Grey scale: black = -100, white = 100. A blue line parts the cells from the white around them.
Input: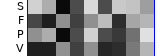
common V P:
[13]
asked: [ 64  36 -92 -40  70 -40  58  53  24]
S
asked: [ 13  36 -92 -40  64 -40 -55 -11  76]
P

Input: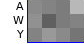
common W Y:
[3]
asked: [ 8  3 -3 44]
A
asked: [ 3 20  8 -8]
Y
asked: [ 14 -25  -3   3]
W

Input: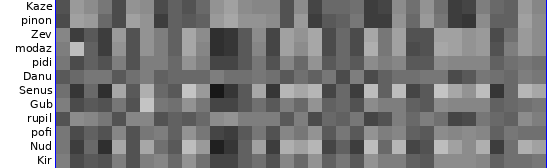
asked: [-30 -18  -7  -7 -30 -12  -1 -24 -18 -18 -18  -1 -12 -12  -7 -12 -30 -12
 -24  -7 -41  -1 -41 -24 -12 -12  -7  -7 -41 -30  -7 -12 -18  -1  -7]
Danu
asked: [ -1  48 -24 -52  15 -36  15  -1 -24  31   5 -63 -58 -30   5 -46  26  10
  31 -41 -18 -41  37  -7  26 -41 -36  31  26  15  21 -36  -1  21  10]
modaz
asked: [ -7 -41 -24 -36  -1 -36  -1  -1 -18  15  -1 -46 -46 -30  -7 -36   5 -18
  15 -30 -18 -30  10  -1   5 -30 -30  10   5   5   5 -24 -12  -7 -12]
pidi

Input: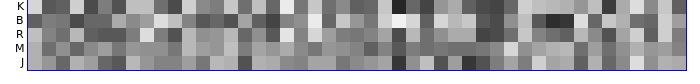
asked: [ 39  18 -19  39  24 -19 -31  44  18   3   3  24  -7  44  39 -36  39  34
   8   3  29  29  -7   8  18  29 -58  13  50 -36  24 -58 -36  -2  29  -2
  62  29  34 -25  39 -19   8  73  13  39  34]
J
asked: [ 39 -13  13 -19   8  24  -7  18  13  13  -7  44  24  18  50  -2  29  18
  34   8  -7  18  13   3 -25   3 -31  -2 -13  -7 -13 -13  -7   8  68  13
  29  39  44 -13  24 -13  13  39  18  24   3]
M
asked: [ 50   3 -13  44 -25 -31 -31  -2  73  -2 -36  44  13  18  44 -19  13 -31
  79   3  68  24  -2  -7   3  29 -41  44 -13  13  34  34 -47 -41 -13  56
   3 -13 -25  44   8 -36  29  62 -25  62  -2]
R
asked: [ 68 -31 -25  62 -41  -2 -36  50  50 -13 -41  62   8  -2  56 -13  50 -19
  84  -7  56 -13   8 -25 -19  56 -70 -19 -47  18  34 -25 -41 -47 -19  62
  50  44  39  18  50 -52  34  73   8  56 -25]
K

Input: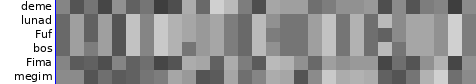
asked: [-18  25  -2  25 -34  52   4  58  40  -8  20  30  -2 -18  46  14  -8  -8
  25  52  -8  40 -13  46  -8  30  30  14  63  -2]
bos
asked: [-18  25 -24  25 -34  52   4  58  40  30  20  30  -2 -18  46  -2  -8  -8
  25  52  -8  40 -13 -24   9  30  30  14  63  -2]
Fuf
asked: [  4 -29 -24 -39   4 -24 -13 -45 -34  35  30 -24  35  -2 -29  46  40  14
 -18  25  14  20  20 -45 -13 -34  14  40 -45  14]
Fima

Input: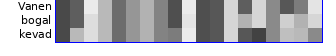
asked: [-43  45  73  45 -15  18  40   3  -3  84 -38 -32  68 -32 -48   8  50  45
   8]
kevad
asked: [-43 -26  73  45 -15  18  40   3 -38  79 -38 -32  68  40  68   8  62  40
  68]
bogal
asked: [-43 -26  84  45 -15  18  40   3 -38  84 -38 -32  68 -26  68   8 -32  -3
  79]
Vanen

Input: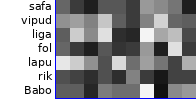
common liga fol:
[76]
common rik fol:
[-54]
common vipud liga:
[-26]
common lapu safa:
[-8]
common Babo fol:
[20]
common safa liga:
[8]
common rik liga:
[-64]

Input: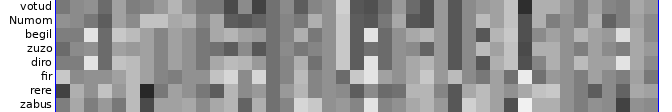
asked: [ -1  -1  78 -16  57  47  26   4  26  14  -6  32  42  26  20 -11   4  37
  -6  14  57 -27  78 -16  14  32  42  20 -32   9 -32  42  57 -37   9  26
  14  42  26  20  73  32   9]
begil
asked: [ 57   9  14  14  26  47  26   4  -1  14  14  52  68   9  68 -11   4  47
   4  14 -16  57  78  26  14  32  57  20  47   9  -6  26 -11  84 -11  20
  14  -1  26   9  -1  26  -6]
fir
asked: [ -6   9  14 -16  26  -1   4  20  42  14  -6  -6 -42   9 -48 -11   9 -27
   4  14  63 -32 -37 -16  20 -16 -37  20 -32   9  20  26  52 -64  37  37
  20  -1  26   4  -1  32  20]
votud

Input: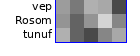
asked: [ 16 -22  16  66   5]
Rosom

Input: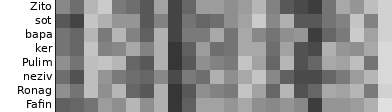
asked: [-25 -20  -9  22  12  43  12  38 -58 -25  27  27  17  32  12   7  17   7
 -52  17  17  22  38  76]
Fafin
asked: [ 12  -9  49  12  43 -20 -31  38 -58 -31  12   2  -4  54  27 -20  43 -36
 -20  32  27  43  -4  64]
Ronag

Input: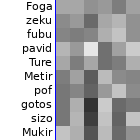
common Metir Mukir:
[47]
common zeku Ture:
[31]
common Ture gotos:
[37]
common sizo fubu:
[53]
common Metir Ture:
[-2]

